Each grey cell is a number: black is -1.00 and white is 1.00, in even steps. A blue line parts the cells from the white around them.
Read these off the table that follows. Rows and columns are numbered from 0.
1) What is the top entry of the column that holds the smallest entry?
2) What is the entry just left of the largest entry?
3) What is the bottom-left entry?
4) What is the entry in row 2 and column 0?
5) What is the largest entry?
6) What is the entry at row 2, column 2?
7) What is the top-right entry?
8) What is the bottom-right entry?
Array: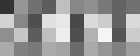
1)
-0.60
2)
0.39
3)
0.33
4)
0.12
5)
0.92
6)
-0.27
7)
-0.11
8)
0.23

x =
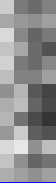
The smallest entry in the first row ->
-0.16
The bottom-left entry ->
0.36
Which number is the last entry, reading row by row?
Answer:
0.25
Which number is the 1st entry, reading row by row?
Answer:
0.59
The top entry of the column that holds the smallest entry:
0.01
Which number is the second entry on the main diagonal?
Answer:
0.19
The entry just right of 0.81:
0.13
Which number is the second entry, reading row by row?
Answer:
-0.04
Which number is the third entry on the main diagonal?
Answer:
-0.21
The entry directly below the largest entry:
0.13
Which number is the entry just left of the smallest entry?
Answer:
-0.42
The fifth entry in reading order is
0.31
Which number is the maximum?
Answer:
0.81
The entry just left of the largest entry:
0.70
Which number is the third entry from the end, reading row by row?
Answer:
0.25

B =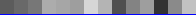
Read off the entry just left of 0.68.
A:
0.24
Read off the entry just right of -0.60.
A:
0.08
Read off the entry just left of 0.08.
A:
-0.60

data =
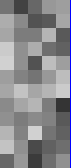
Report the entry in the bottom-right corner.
0.13
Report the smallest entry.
-0.59
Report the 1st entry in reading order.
-0.09
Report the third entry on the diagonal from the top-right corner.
-0.03
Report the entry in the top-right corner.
0.24
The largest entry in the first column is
0.64
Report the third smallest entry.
-0.48
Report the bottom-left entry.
-0.19
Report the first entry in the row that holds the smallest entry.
0.08
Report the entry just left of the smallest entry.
-0.03
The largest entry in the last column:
0.59
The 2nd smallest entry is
-0.54

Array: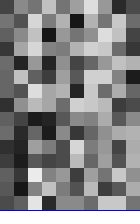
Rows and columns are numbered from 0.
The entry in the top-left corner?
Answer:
-0.47
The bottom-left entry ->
-0.41
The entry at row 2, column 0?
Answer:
-0.25
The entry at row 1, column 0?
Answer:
-0.09
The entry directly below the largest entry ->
0.02
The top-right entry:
-0.41
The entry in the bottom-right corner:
-0.09
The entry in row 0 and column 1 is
0.08
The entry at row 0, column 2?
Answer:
-0.09
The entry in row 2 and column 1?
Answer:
0.08
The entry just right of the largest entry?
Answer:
0.02
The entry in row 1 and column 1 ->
-0.36
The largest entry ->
0.84

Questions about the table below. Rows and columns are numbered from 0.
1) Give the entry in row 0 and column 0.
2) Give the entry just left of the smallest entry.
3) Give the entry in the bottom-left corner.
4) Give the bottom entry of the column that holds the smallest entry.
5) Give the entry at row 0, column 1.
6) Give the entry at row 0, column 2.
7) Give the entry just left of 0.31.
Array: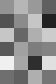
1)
0.15
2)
0.55
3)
-0.13
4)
-0.08
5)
0.43
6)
0.20
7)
0.88
